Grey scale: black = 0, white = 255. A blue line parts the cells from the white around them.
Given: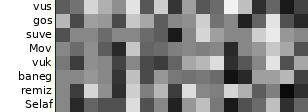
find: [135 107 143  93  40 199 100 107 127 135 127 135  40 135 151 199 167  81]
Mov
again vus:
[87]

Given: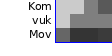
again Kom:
[203]
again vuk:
[127]
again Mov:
[52]
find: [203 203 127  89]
Kom

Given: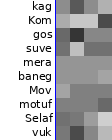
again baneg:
[149]
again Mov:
[128]
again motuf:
[128]
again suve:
[113]
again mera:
[149]
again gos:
[135]
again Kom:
[199]

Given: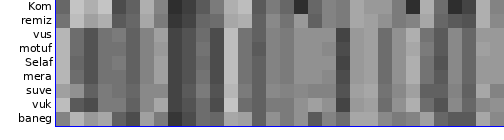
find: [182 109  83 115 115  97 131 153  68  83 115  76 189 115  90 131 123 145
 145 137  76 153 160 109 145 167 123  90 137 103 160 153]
motuf
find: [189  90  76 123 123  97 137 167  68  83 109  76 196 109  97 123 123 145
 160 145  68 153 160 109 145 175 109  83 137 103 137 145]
vuk
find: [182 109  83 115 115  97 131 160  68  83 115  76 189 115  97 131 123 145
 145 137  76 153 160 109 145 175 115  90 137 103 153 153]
mera
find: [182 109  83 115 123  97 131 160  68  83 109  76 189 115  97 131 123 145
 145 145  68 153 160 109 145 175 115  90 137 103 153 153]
vus
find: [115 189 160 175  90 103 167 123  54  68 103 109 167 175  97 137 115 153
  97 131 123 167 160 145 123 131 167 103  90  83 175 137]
remiz

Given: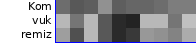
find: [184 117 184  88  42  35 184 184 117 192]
vuk
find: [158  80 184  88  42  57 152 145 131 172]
remiz

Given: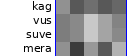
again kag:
[88]
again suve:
[137]

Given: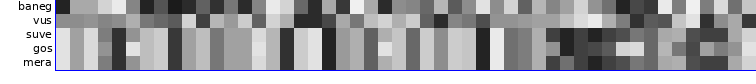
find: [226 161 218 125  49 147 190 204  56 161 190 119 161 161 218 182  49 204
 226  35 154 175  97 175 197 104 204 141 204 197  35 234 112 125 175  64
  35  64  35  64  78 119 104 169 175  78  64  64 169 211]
suve
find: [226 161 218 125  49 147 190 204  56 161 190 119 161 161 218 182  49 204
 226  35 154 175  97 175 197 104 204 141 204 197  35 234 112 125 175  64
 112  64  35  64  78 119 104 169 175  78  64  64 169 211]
mera
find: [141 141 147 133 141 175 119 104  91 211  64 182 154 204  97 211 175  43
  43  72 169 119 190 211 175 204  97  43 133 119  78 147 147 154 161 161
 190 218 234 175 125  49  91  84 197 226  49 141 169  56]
vus

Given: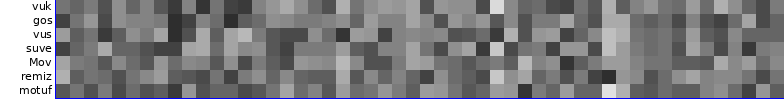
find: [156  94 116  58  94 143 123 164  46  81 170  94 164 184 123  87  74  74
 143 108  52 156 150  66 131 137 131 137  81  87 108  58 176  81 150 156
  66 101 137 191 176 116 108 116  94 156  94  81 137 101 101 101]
vus
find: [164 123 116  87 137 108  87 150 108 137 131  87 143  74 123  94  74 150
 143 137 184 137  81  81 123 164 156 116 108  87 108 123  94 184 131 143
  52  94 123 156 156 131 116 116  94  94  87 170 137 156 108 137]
Mov

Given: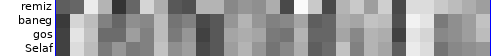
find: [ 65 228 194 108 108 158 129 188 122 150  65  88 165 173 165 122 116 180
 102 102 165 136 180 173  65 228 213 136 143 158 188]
gos
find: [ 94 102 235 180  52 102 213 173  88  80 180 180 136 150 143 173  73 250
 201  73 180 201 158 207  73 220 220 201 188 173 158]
remiz

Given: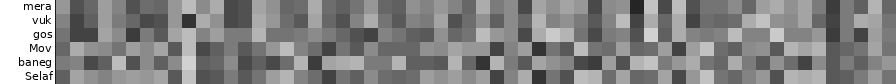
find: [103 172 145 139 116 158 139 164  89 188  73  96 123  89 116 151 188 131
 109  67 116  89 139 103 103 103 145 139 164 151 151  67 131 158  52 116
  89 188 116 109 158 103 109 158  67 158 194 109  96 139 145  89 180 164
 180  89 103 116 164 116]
Mov
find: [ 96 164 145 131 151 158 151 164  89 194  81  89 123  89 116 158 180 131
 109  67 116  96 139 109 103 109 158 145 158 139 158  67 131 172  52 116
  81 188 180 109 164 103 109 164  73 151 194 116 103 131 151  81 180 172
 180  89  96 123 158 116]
Selaf
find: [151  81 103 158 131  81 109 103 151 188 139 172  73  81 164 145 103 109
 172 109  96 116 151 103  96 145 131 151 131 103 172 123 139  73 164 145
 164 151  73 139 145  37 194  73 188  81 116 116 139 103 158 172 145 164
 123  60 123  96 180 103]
mera
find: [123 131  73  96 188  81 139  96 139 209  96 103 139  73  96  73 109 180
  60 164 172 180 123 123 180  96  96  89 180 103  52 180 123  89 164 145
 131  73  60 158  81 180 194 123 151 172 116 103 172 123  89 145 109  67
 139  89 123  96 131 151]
baneg

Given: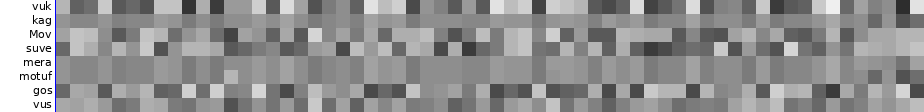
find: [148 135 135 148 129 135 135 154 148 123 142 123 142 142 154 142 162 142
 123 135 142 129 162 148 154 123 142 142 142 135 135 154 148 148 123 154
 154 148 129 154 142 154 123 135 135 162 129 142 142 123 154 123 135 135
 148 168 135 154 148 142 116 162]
mera
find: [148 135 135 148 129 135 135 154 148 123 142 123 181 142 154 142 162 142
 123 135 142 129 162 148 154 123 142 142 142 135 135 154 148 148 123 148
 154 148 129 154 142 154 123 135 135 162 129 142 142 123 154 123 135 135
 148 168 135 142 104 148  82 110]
motuf
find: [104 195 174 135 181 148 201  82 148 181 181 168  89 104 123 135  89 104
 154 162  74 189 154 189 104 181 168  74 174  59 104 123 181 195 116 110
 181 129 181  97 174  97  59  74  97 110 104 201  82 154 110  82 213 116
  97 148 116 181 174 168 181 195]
suve
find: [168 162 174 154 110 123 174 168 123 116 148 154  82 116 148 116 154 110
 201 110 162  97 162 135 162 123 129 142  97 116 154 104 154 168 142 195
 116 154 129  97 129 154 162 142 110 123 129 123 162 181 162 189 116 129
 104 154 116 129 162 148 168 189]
vus
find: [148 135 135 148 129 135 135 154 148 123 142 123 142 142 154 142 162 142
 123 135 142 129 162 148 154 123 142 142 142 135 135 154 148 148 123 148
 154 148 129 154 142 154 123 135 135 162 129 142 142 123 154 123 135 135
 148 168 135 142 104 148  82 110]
kag
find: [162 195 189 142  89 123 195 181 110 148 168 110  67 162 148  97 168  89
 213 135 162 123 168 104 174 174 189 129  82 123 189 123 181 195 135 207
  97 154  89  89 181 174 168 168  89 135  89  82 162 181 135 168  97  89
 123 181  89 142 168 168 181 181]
Mov

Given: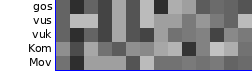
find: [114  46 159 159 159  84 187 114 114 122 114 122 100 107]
Mov
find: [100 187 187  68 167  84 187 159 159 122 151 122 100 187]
vus
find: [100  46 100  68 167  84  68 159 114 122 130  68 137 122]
vuk
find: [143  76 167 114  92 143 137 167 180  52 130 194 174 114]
Kom

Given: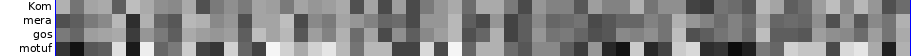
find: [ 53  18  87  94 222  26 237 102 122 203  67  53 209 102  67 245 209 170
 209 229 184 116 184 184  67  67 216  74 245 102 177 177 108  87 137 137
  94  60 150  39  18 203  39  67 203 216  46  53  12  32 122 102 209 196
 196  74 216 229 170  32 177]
motuf
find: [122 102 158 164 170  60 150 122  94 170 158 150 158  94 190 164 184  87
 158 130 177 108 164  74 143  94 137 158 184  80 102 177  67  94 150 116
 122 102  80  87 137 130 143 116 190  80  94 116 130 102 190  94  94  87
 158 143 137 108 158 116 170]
gos
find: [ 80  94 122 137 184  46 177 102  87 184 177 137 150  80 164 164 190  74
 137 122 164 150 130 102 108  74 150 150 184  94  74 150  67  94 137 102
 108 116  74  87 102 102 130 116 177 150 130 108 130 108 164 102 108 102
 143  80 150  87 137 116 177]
mera
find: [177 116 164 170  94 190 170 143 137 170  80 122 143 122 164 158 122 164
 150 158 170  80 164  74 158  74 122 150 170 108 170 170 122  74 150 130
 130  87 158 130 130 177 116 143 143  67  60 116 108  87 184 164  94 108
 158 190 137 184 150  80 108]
Kom

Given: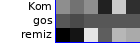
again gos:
[87]
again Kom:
[142]
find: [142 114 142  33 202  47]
Kom
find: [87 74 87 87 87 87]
gos

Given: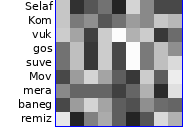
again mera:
[101]
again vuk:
[204]
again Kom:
[198]

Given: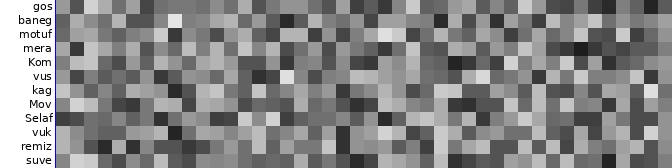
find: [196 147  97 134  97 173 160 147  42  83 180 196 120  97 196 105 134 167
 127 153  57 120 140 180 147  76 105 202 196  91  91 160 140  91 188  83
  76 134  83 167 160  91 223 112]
kag
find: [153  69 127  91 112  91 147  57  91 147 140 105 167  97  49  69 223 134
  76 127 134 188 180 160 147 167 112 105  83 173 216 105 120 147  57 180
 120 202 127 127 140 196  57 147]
vus
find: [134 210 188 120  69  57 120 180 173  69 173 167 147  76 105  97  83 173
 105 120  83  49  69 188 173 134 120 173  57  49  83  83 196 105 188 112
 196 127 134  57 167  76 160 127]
Mov

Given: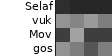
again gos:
[126]
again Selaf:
[39]
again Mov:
[62]
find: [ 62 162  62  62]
Mov

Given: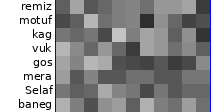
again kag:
[118]
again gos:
[73]
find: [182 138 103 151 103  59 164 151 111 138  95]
vuk

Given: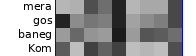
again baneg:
[155]
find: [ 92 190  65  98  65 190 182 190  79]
Kom
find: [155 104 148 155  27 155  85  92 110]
baneg

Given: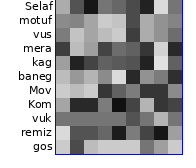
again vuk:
[117]
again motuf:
[132]
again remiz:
[83]
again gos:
[203]
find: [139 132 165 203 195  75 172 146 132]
motuf
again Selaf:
[117]
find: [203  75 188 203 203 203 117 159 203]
gos

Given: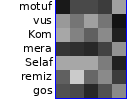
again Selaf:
[167]
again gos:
[81]

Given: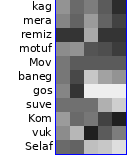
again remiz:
[52]
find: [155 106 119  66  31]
Kom
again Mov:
[91]
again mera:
[99]
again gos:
[238]
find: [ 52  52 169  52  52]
remiz
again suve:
[112]

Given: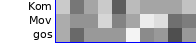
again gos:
[153]
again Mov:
[147]
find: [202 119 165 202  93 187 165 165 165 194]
Kom

